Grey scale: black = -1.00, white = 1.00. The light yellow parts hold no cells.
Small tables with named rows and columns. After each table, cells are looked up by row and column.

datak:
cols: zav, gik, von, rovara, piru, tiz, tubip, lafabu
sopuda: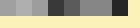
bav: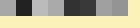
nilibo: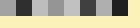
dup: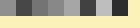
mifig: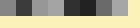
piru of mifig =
-0.62
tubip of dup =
0.49
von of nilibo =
0.48
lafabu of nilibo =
-0.76
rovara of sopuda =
-0.55
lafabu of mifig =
0.30
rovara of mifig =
0.29
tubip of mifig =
-0.17
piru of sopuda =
-0.29
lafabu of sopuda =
-0.70
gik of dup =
-0.44
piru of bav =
-0.61
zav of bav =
0.31
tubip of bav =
0.25
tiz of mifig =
-0.73
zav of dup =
0.12
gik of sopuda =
0.37
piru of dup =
0.30
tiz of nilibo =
-0.50
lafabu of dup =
-0.65
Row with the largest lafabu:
mifig

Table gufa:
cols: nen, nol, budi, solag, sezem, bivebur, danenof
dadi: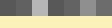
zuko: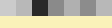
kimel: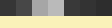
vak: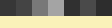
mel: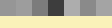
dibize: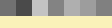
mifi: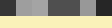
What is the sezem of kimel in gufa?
-0.55
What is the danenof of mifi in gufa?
-0.70
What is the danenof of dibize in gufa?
0.00
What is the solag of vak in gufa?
0.29
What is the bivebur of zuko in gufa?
0.10
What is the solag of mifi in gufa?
-0.38
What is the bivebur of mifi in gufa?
0.19
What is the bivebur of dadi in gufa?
0.12
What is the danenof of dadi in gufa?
-0.15
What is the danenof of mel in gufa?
0.29
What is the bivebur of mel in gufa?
0.08
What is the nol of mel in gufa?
0.23
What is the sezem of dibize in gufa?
0.37
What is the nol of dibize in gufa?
-0.42
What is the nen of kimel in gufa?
-0.58
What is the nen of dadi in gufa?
-0.31
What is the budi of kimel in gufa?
0.30
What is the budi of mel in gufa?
-0.03

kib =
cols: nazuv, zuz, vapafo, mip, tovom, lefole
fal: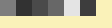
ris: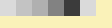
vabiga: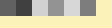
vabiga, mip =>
0.15
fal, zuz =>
-0.61
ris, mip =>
0.02
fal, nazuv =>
-0.02
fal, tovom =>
0.79
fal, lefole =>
-0.52
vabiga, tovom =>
0.69
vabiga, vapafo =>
0.64
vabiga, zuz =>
-0.50
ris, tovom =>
-0.54
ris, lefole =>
0.71
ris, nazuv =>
0.71
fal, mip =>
-0.19
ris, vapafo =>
0.38
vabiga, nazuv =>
-0.24
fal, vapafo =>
-0.42
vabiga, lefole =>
-0.02
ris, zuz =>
0.53

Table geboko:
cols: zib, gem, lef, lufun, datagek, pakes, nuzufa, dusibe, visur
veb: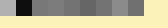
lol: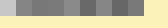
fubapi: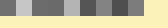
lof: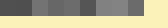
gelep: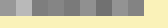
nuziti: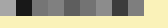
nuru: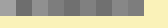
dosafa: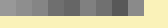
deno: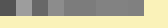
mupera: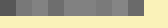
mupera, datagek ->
0.01
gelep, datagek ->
-0.04
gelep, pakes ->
0.13
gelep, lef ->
-0.01
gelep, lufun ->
0.04
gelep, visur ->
0.03
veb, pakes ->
-0.20
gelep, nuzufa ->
-0.11
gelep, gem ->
0.45
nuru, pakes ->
0.00
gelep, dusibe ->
0.15
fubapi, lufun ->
-0.17
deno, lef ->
-0.19
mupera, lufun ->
-0.14
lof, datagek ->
-0.15
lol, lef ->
-0.06
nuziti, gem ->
-0.81
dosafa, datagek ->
-0.20

